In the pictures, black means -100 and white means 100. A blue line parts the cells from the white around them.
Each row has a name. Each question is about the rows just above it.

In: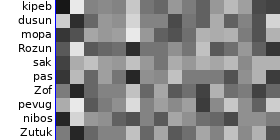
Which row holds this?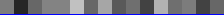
Zof
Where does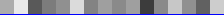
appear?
pevug
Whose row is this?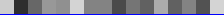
dusun
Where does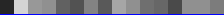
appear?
nibos
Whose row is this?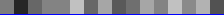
Zutuk

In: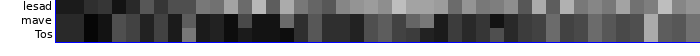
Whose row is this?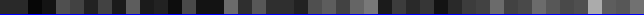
mave
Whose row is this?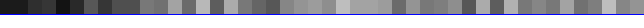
lesad
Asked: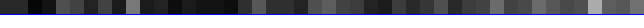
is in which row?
Tos

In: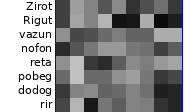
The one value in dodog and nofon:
-12
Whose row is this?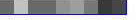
pobeg
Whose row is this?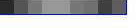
nofon
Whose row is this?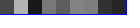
rir
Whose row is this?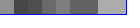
vazun
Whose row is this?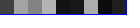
Rigut

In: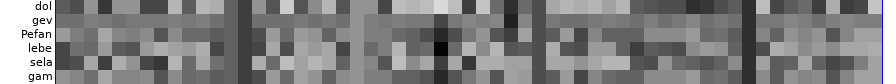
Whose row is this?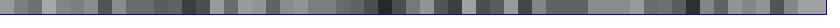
Pefan
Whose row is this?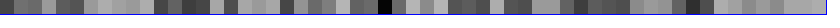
lebe

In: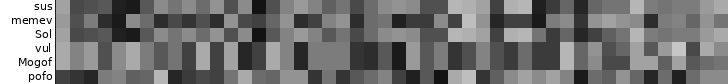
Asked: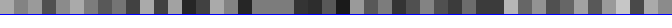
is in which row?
vul
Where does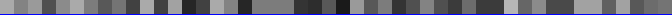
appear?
Mogof

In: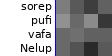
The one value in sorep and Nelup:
-30
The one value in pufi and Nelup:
-18
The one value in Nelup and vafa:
-18
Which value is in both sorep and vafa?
-24

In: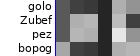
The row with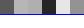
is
pez
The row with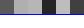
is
Zubef
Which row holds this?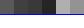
golo

